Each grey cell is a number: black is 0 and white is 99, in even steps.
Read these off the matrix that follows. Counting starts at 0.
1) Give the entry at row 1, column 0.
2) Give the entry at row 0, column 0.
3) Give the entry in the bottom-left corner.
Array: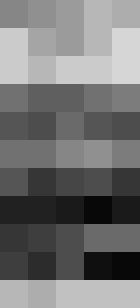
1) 79
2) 52
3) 71
